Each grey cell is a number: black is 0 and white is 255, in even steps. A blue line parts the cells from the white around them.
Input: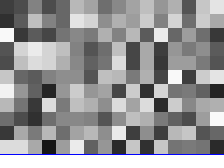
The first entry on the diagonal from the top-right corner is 228
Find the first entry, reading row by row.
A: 62
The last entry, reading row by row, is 42
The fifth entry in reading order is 103
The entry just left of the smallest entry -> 169
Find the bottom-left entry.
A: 220
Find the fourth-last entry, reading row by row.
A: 116
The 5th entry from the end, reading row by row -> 198
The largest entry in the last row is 235
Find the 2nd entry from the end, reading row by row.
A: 116
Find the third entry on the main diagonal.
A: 91
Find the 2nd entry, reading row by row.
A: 76
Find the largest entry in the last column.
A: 249
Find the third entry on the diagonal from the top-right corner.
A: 157
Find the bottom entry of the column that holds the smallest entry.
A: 22
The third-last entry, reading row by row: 122

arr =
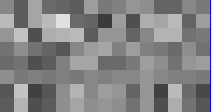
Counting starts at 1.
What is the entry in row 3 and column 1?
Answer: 149
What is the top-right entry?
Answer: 121
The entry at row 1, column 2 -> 92
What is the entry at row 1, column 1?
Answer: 135
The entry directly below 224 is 179
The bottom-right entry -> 86
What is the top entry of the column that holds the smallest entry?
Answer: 121
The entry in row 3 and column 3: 79
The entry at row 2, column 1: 186
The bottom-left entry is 92
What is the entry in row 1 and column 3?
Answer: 165
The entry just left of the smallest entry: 100
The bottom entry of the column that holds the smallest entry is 149
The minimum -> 59
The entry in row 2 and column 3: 165
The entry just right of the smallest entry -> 157
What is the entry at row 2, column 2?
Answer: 92

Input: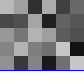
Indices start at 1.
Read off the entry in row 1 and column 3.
48
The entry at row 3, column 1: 152
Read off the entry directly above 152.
72
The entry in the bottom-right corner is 198
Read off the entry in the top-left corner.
186
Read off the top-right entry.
105
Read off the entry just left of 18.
198

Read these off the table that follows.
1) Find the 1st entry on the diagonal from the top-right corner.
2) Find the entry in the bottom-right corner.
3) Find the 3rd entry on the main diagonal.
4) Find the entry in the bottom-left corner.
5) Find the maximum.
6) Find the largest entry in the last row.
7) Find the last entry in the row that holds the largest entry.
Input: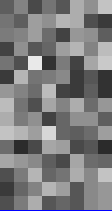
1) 195
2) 151
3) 158
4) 79
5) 233
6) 173
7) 201

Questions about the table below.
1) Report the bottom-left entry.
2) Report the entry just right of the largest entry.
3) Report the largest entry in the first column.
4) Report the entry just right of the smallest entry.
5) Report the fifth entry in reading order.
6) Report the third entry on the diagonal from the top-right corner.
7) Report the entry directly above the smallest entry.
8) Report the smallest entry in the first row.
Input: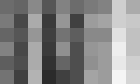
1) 115
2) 213
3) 130
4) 64
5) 130
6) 137
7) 50
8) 86

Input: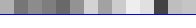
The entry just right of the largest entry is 224
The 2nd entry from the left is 118
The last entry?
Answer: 197
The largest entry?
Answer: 238
